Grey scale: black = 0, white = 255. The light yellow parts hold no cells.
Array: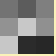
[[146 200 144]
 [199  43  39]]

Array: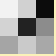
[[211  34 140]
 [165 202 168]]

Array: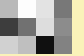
[[ 61 113 221]
 [209 191  16]]

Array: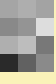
[[137 148 221]
 [175 189 120]]

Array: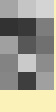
[[ 50  56 125]
 [160  87 112]]

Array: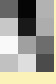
[[200  25 173]
 [249 160 109]]

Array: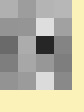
[[148 149 222]
 [106 172  38]]
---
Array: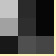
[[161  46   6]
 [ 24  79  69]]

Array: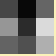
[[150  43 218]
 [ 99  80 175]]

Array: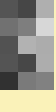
[[113 126 215]
 [ 82 178 172]]

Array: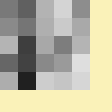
[[138 117 175]
 [180  62 168]]

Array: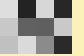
[[200  97  95]
 [192 218 139]]

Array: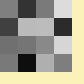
[[ 64 186 188]
 [112 117 137]]

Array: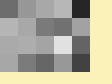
[[181 168 122]
 [170 173 164]]

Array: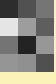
[[229 157  94]
 [116  35 151]]
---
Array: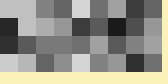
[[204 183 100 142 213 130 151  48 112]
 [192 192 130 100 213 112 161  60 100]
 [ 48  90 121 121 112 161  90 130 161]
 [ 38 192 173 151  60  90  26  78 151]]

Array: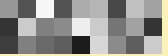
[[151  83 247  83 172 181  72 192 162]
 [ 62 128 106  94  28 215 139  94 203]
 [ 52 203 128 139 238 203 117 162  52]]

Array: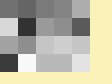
[[216  50 154 142  90]
 [163 142 197 207 197]
 [113 101 122 132 174]
 [ 59 248 185 185 227]]

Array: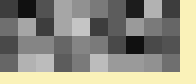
[[111 166  61 166 197  61  92 154 122 102]
 [102 178 188  92 122 188 154 154 145 111]
 [ 73 133 133 102 133 122  73  16  73  82]
 [ 61  16  82 166 145 122  92  28 178  61]]

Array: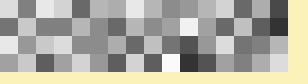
[[232 152 201 220 140 140 173 105 192 116  83 152 220 116 128 182]
 [220 128 232 211 105 182 173 232 182 140 152 182 211 105 173  73]
 [161 201  94 161 211 152  94 211  94 250  51  83 161 128 173 220]
 [116 201 128 128 182 140 105 182 140 161 241 161 105 192  94  51]]

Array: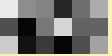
[[234 141 131  38 111 172]
 [203  18  58   6  79 162]
 [ 79   6 120 213  99  99]]

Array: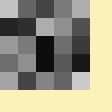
[[193 100  68 122 173]
 [163  68 132 100 202]
 [153 122  13 110  59]
 [110 143  13  89  24]
 [ 36  47 173 143  80]]
